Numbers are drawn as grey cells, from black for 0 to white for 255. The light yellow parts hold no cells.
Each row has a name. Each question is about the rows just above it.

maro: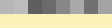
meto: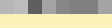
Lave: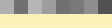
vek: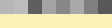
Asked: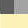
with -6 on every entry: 88 157
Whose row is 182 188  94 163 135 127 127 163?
meto
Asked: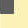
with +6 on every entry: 100
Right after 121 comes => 142

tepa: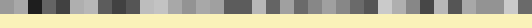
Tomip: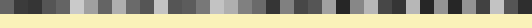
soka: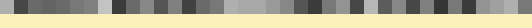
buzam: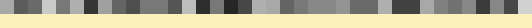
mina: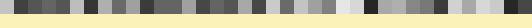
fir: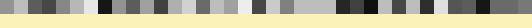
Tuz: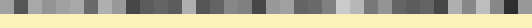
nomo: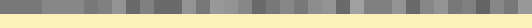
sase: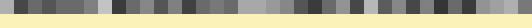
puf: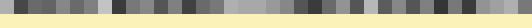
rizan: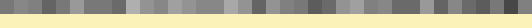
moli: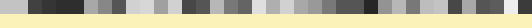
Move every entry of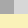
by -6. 162 209
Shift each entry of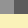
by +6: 153  98
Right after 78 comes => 120
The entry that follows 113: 135
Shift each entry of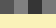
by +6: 91 134  59 126
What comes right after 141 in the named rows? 147

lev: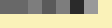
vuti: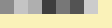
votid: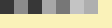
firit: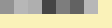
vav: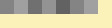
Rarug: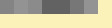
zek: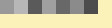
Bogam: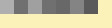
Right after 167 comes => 119
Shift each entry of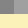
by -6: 126 154
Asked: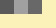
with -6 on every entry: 84 154  98
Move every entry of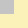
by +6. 202

